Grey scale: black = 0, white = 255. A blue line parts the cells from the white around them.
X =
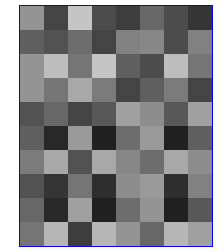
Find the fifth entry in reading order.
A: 61
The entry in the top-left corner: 148
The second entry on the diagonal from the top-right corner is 76
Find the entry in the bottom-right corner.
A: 160
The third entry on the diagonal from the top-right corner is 76
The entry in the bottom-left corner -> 117
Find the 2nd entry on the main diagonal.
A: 82
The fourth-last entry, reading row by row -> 148
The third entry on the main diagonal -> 117
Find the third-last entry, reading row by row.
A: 103
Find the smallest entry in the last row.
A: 61
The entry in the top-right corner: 53
